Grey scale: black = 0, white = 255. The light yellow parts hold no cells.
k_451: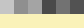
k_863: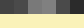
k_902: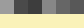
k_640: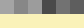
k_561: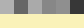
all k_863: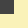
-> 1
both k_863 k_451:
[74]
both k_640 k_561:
[135]
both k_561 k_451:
[143]

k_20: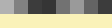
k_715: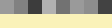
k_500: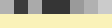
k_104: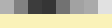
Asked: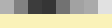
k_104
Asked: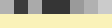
k_500
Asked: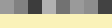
k_715

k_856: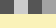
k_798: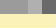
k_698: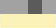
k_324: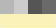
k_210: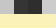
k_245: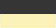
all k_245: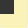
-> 1 2 3 4
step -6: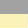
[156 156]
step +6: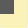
[97]
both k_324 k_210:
[204]
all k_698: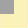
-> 1 2 4
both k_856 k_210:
[204]
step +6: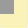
[161]

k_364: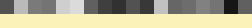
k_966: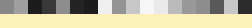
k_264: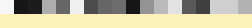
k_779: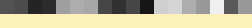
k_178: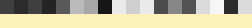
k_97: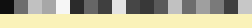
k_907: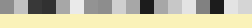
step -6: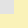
[221]
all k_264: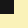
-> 2 10

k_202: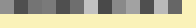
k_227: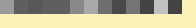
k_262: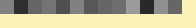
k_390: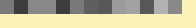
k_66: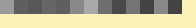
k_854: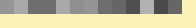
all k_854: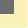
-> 3 4 8
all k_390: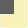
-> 7
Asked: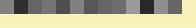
k_262
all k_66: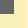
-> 4

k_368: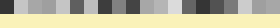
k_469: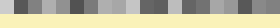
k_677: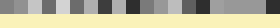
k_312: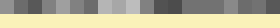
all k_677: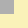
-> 7 9
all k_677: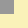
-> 12 17 18 19
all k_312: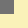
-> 14 15 16 19
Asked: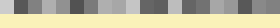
k_469
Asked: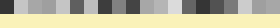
k_368

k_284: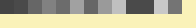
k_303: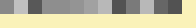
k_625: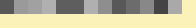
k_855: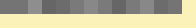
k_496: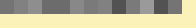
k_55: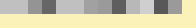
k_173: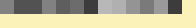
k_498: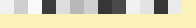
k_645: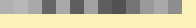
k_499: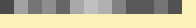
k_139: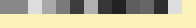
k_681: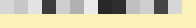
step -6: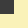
[54]
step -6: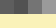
[ 88  76 110 148]
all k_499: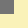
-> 3 12

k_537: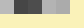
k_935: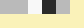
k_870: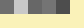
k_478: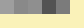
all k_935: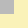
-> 1 2 5
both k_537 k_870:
[77]

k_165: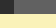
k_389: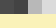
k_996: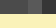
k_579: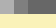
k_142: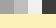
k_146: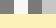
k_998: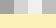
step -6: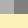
[170 121]
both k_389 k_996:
[75]
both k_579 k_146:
[127]
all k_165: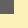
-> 2 3 4
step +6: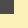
[81]
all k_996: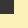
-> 4

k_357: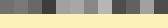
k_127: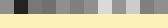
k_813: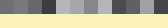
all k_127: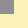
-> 1 5 7 12
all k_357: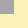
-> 6
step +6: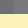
[118 126]
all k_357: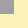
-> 5 11

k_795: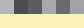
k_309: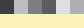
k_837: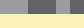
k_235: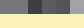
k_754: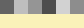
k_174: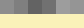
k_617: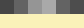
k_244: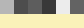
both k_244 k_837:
[99]
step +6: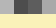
[188  83  99 175]
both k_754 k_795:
[77]
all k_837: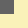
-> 3 4 6
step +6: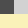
[ 83 216]

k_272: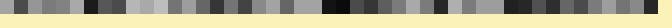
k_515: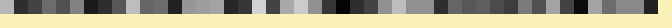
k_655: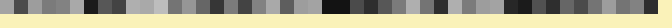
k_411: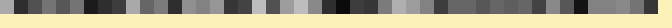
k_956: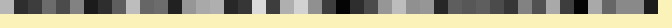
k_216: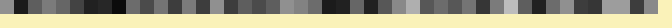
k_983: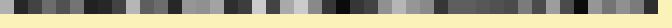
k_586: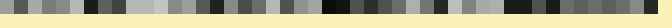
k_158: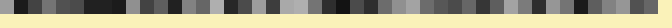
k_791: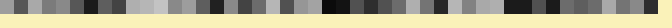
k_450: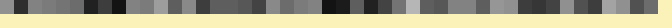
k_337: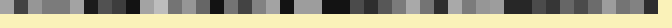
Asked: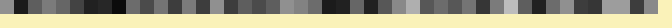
k_216
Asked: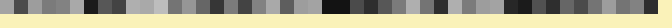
k_655
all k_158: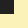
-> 7 8 13
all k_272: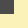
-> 2 9 26 42
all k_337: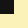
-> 10 16 21 24 25
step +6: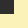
[52]
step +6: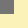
[122]

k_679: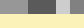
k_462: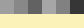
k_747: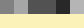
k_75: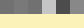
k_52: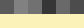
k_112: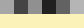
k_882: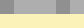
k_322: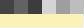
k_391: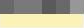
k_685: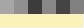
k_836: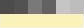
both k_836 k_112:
[98]
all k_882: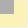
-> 2 3 4 6
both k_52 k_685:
[129]

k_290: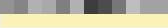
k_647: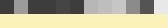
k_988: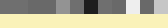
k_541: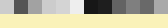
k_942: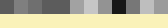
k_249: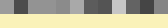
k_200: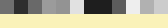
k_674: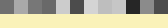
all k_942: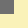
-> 3
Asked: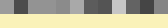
k_249
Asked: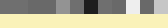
k_988
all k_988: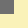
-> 1 2 6 8

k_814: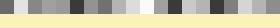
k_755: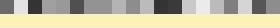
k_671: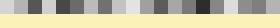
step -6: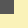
[80]
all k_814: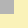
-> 9 15 19
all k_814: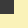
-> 6 13 16
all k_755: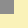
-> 10 20
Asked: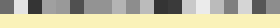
k_755

